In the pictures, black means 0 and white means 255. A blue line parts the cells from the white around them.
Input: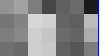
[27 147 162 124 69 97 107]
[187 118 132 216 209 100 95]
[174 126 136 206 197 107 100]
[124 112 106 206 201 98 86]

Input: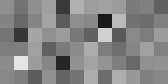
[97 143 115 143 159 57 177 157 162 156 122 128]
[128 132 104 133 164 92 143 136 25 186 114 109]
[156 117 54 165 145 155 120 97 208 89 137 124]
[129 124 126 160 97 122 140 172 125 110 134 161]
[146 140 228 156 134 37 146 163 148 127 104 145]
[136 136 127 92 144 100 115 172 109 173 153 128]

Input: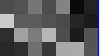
[33 77 82 119 77 132 9]
[26 203 92 91 82 74 37]
[83 46 161 123 183 77 26]
[85 41 46 111 55 169 171]

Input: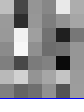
[173 191 71 149 135 233]
[166 154 45 151 126 146]
[119 153 242 159 114 31]
[150 139 247 144 109 114]
[150 127 72 123 130 10]
[156 185 209 148 166 196]
[157 128 100 111 145 84]

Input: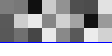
[226 125 120 16 203 146 79 76]
[154 89 205 233 134 209 163 17]
[210 88 112 70 233 137 89 236]

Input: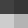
[54 65]
[179 205]

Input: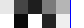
[181 231 69 30 123]
[239 255 10 255 35]
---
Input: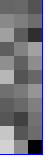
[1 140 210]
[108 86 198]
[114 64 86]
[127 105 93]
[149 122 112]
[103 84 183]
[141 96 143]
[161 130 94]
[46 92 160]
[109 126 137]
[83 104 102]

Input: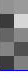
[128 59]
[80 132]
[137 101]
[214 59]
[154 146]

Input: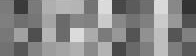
[89 125 190 127 105 73 179 139 176 164 157 132 88 114]
[128 85 190 145 84 152 123 171 219 107 181 79 161 120]
[81 152 202 128 114 136 202 129 133 106 164 118 111 127]
[51 136 217 110 91 72 218 116 180 182 175 122 58 123]

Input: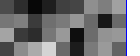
[99 154 122 28 105 212 171 140 67]
[152 147 108 14 153 119 44 58 164]
[106 23 106 150 122 111 59 127 118]
[161 126 143 69 64 30 7 45 76]

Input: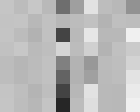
[240 184 185 222 188 38 196 183 189 197]
[234 184 185 226 183 67 190 180 190 196]
[227 189 186 160 178 99 193 188 183 189]
[211 190 187 152 179 128 193 187 182 188]
[202 192 179 208 188 213 190 186 199 193]
[240 184 184 230 185 68 193 178 188 196]
[189 191 179 193 188 183 193 184 196 195]
[146 184 189 226 159 110 185 199 188 197]

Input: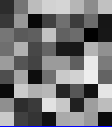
[11 154 175 170 18 52 64 202]
[189 158 32 200 226 58 45 143]
[229 18 86 37 183 176 204 10]
[99 238 210 201 112 13 166 78]
[123 233 95 155 155 67 85 156]
[145 180 24 25 101 71 177 111]
[23 1 108 97 194 95 90 118]
[22 108 60 112 65 7 152 56]
[193 140 182 213 210 188 117 44]
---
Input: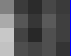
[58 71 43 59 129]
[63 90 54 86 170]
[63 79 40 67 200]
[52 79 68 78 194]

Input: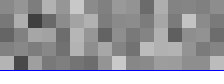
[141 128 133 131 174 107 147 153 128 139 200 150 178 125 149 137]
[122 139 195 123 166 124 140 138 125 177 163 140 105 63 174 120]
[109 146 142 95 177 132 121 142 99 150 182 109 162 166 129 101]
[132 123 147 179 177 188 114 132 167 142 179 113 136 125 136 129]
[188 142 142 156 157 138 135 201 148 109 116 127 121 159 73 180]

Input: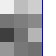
[206 189 239]
[137 126 117]
[181 114 62]
[113 120 151]

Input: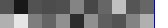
[102 85 192 102 71 132 79 76 82 24 83]
[176 131 83 94 144 44 144 100 126 229 176]

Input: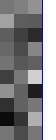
[146 128 119]
[91 93 162]
[42 64 94]
[134 75 104]
[96 88 115]
[208 121 63]
[29 98 145]
[119 98 48]
[176 52 11]
[119 75 117]

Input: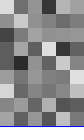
[161 181 54 148 111 219]
[125 108 129 145 202 143]
[150 147 145 163 124 68]
[98 54 222 95 165 94]
[132 202 98 146 43 93]
[224 123 128 151 117 156]
[190 135 118 133 104 213]
[93 84 177 101 155 134]
[121 192 86 150 96 164]

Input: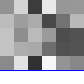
[152 151 232 60 212 146]
[185 114 72 171 157 188]
[82 77 154 186 142 195]
[83 81 110 169 173 195]
[135 148 246 48 225 138]

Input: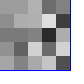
[129 108 178 157 156]
[62 222 176 173 142]
[173 42 130 122 122]
[210 107 209 98 145]
[80 197 169 131 166]

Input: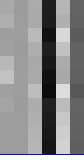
[100 182 31 171 156 169]
[99 176 29 170 157 175]
[92 216 17 185 158 158]
[99 193 31 174 156 160]
[99 171 24 169 157 184]
[96 168 17 170 158 194]
[88 221 12 189 158 160]
[100 187 32 172 156 164]
[98 199 28 176 157 158]
[97 205 25 179 157 157]
[95 210 21 182 157 157]
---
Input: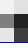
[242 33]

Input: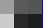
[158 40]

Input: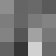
[142 102 162 106]

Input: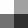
[253 48]

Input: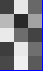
[63 41 67]

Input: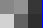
[135 98]
